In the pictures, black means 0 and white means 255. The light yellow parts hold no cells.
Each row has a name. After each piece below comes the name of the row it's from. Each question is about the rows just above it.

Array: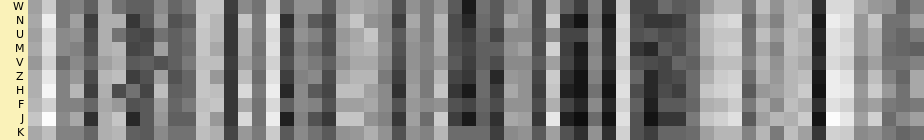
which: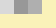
M
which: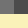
U
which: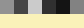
Z
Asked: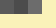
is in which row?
M
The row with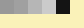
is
H
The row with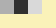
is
W

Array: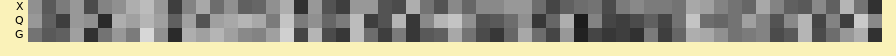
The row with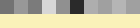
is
G
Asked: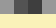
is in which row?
X
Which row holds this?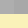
G
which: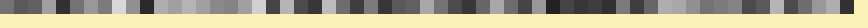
G
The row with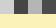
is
G

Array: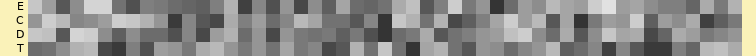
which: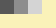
E
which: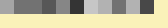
C
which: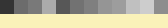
D

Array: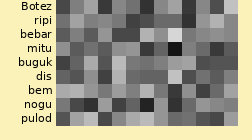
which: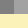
Botez
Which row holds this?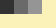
nogu
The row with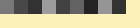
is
nogu
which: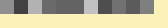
dis
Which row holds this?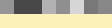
bebar
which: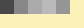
pulod
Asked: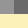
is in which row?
pulod

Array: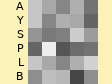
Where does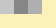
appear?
Y
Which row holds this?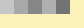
A

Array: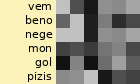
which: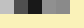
vem
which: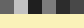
beno
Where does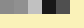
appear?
pizis
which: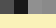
vem

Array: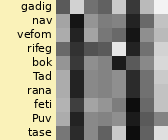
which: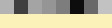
feti
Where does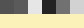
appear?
rifeg
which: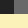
nav
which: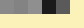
Puv
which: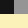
nav
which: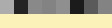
Puv
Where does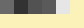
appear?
rifeg

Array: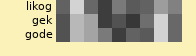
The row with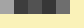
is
gek
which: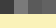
likog
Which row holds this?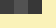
gek
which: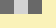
gek

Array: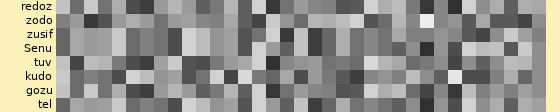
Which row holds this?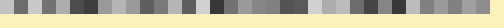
gozu
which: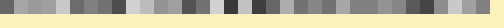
zusif
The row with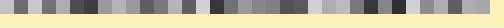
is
redoz
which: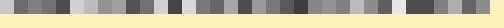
kudo
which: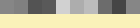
gozu

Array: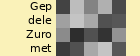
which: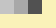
dele
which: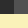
Zuro
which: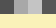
met
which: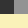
Zuro

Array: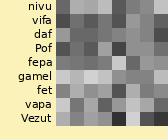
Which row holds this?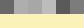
nivu
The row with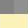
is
daf
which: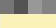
vifa
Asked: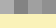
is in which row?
Vezut
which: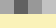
vapa

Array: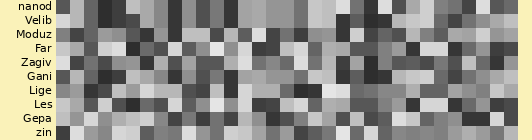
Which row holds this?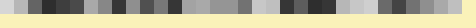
Velib
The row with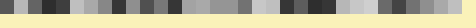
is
Gani
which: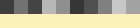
Gepa
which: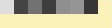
Moduz
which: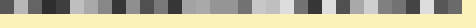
nanod

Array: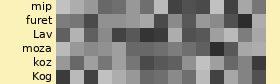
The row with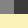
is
koz
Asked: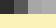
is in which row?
moza
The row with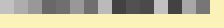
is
mip
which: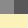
furet
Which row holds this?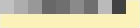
Kog

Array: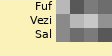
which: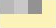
Vezi
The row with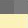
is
Sal
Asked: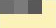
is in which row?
Sal
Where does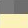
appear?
Fuf
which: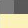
Sal
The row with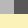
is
Fuf

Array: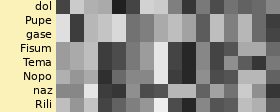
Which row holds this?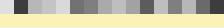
Pupe
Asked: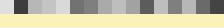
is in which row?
gase
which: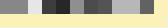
Nopo
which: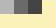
gase
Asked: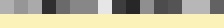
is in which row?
Nopo

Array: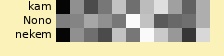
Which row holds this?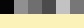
nekem
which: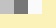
nekem
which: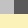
Nono
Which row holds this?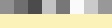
nekem
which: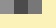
kam

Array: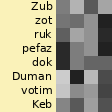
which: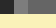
dok
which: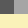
Zub
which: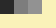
pefaz
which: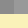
votim
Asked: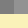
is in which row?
pefaz

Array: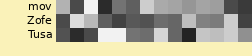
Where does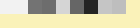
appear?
Tusa
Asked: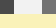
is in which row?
Tusa
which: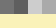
mov
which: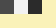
mov
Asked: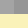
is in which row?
mov
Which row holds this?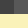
Zofe

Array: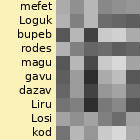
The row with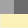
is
dazav
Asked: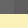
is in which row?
Loguk
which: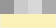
kod
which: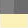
Losi
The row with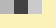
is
bupeb
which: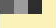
gavu

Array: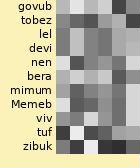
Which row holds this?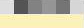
nen
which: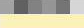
mimum
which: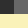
zibuk
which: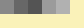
tobez

